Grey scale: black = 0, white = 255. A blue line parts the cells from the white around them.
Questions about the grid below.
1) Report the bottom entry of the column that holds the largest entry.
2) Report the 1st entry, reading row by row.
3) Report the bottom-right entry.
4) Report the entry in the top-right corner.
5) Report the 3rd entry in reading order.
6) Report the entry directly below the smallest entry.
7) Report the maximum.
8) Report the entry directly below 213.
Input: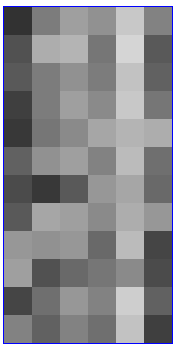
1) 194
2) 50
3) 63
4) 130
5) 159
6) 81
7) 213
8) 194

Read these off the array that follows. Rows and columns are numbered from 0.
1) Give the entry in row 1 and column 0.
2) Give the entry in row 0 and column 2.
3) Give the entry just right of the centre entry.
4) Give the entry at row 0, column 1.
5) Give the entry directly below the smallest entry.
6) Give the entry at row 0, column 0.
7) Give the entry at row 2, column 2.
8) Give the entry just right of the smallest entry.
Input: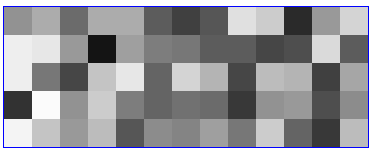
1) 238
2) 107
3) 180
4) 172
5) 196
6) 146
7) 70
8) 159

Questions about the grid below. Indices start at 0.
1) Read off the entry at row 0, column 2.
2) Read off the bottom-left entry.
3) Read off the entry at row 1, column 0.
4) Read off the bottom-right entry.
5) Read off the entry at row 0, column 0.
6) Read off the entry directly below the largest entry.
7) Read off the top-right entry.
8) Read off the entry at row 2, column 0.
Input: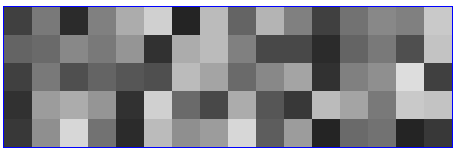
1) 43
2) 56
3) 100
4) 56
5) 64
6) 201
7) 201
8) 64

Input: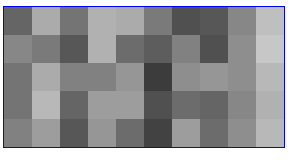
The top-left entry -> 101
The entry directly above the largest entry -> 191
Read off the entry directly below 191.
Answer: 199
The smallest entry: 60
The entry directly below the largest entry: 184
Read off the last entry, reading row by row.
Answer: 184
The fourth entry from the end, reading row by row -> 157
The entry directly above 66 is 80
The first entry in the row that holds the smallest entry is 116
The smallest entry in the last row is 66
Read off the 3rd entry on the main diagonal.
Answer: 129
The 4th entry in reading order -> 177
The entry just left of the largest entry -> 142

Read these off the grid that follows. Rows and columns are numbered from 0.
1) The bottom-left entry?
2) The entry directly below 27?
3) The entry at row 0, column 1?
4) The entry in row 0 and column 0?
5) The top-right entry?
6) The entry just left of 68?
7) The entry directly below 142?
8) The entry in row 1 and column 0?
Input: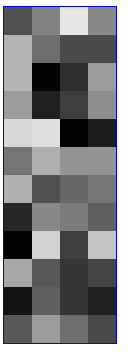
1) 88
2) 148
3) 130
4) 80
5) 136
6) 54
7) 27
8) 181

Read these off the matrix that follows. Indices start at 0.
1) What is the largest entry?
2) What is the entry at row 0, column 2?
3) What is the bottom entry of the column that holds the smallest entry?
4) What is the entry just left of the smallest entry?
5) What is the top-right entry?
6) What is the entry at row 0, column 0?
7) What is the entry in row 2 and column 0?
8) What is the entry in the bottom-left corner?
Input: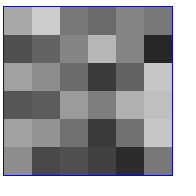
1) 204
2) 120
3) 120
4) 133
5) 120
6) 169
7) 161
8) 141
